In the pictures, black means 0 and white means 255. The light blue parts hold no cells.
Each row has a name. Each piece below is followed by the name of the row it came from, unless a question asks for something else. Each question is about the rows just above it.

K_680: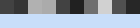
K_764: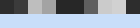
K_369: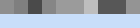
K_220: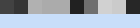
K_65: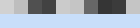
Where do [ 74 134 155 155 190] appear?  K_369
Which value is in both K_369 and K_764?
[190]

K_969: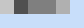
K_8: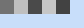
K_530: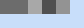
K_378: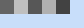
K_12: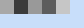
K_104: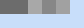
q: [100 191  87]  K_378
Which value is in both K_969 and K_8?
[198]
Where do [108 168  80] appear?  K_530

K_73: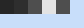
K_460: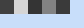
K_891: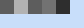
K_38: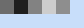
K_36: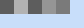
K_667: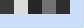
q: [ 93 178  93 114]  K_891
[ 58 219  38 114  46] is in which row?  K_667

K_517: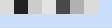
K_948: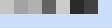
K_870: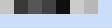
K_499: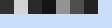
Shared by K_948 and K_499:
[42]
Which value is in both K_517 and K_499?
[34]
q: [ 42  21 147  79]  K_499
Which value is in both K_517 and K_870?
[204]

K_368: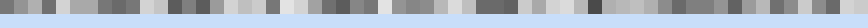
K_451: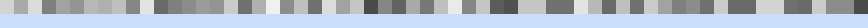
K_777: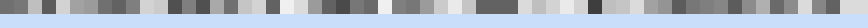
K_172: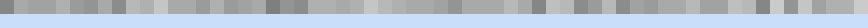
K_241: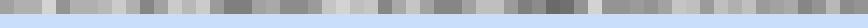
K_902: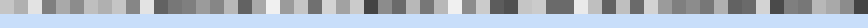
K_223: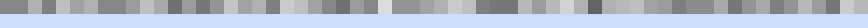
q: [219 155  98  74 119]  K_777
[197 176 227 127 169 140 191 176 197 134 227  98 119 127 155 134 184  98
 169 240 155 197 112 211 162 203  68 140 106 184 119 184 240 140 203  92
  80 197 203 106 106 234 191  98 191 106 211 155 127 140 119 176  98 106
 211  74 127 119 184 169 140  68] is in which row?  K_902
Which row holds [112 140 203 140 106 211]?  K_368
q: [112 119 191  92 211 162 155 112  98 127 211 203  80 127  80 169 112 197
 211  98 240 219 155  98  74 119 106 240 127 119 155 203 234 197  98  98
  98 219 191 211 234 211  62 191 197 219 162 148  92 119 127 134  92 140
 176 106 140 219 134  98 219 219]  K_777

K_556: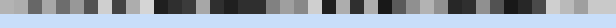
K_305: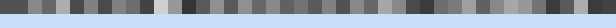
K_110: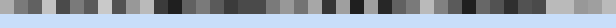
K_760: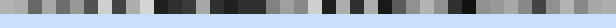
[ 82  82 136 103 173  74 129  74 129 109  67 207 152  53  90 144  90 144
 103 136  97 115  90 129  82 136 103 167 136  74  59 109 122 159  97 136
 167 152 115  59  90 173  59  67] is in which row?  K_305
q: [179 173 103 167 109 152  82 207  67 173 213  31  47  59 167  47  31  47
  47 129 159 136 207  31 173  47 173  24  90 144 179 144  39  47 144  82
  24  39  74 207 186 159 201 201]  K_556
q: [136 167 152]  K_305

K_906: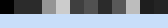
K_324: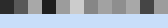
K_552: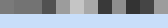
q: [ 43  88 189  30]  K_906
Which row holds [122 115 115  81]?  K_552
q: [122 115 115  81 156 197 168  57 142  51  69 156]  K_552
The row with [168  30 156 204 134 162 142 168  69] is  K_324
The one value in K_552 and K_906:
[81]

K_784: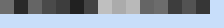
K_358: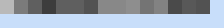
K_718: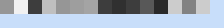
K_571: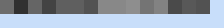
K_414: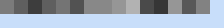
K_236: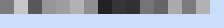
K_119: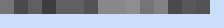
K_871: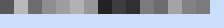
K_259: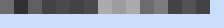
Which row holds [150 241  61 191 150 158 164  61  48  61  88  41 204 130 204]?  K_718
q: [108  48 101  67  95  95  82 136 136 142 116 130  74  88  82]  K_571
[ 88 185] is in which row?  K_871
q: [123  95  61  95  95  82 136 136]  K_358
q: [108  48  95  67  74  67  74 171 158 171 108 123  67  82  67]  K_259
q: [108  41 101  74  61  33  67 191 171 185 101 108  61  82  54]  K_784
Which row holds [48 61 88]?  K_718

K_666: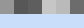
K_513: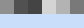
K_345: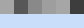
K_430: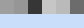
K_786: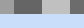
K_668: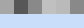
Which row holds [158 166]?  K_345
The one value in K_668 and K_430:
[186]

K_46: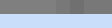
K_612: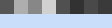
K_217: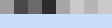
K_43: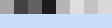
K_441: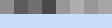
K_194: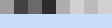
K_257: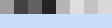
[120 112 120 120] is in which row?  K_46
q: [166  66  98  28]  K_43

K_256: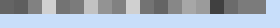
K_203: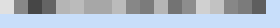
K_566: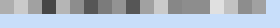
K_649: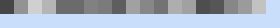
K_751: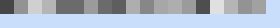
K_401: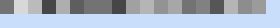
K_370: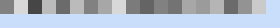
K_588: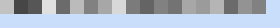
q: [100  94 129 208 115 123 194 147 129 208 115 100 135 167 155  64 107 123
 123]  K_256
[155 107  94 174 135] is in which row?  K_751
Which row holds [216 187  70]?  K_401
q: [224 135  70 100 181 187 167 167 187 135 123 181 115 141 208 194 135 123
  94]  K_203

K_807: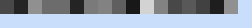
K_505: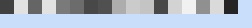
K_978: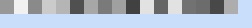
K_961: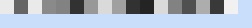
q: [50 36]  K_961
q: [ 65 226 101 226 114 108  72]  K_978
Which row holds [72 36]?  K_807
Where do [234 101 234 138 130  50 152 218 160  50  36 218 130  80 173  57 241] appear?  K_961

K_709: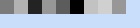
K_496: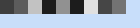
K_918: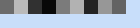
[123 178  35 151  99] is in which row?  K_918
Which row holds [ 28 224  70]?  K_496
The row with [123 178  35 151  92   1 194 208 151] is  K_709

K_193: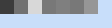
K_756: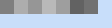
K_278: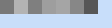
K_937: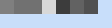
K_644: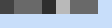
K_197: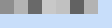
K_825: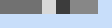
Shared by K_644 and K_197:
[105]
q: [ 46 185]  K_644
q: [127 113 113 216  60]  K_937
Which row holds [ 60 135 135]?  K_825
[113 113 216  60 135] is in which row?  K_825
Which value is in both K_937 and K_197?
[98]
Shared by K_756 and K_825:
[113]

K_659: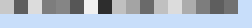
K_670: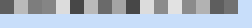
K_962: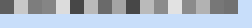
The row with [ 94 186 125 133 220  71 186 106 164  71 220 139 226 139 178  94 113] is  K_670
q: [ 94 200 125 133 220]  K_962
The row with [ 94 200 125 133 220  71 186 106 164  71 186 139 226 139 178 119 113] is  K_962

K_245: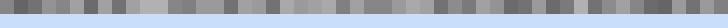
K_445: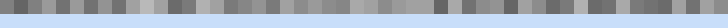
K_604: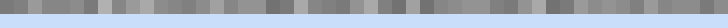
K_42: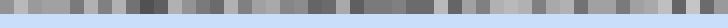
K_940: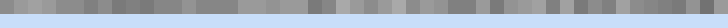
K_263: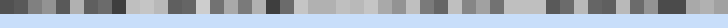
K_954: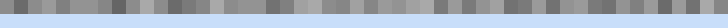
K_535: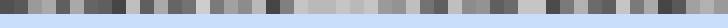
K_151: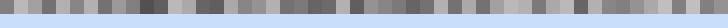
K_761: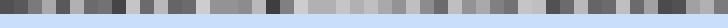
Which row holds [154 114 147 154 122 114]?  K_954
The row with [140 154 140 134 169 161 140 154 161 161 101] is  K_445
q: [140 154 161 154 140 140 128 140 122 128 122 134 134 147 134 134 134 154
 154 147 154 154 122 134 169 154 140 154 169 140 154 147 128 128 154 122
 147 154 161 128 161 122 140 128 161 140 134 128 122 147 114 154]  K_940

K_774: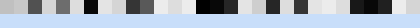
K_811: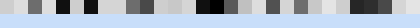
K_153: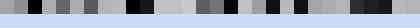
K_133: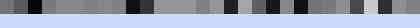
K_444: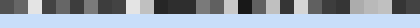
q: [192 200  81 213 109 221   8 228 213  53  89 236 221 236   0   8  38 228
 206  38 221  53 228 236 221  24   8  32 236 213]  K_774
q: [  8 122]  K_133
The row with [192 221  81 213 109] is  K_811

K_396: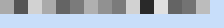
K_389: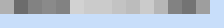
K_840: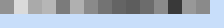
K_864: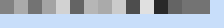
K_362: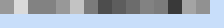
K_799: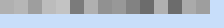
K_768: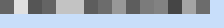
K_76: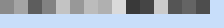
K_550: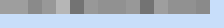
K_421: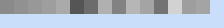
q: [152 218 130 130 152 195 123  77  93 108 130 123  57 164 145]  K_362
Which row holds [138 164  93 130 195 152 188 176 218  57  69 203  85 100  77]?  K_76
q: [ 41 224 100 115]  K_396

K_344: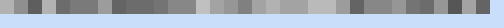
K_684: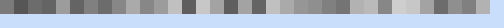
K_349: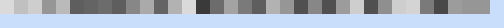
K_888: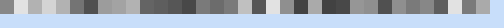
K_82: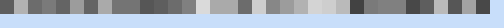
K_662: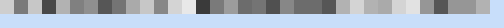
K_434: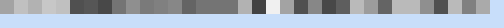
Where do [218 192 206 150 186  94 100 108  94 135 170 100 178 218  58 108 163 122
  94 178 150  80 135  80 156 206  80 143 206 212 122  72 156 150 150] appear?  K_349
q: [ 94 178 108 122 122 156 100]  K_344
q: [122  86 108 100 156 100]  K_684
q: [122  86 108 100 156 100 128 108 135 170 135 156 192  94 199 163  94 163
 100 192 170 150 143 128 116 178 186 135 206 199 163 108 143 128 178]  K_684
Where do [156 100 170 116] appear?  K_82
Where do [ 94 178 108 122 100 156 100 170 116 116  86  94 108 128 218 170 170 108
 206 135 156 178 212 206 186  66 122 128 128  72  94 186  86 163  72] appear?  K_82

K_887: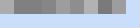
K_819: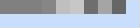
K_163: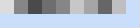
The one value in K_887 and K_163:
[134]
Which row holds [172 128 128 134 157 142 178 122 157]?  K_887
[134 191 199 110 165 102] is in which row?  K_819

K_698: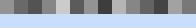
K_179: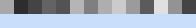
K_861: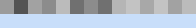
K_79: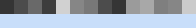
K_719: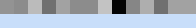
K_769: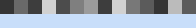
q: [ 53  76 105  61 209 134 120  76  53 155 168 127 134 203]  K_79
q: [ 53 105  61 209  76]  K_769
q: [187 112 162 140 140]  K_719
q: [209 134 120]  K_79

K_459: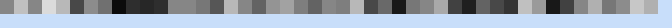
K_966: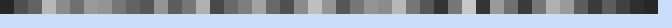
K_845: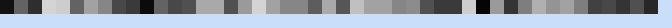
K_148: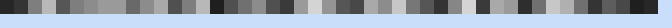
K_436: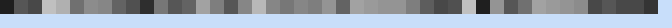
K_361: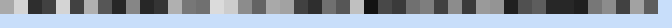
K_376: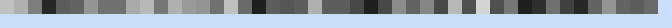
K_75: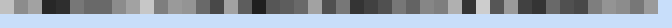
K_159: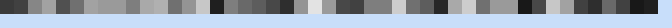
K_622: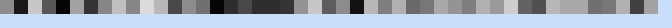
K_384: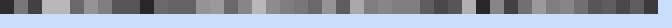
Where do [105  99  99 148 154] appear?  K_384
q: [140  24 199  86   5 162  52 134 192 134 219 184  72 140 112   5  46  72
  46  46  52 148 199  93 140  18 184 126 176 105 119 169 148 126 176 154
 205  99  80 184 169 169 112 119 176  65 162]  K_622
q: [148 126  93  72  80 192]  K_436
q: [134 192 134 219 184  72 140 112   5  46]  K_622
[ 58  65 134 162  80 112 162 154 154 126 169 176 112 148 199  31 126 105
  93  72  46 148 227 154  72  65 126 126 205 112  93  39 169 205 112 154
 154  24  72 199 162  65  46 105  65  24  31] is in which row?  K_159
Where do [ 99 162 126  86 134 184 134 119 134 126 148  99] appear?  K_436

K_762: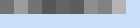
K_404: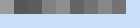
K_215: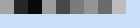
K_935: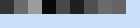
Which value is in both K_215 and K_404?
[156]
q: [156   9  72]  K_935
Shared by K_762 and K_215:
[156]
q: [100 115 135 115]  K_404
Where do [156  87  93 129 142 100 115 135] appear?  K_404
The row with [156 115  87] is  K_762

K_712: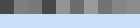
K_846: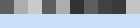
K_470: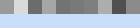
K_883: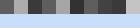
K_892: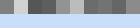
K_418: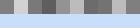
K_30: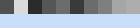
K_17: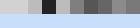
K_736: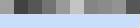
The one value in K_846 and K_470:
[173]
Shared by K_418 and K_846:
[94]
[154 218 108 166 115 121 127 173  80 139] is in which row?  K_470
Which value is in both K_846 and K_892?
[94]
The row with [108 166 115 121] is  K_470

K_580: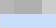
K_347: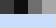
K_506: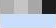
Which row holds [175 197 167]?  K_506
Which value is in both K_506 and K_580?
[175]
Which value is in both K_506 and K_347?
[167]
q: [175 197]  K_506

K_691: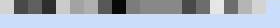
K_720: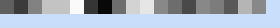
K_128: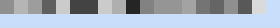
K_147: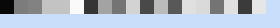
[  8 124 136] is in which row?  K_691
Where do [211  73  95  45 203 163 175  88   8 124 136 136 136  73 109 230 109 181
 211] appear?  K_691
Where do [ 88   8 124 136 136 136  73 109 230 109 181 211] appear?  K_691

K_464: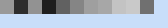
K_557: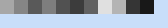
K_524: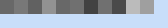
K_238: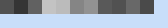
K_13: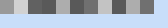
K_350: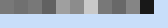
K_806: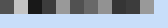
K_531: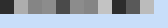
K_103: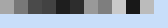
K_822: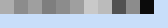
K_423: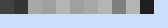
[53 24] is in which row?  K_557
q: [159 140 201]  K_350
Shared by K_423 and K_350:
[159]

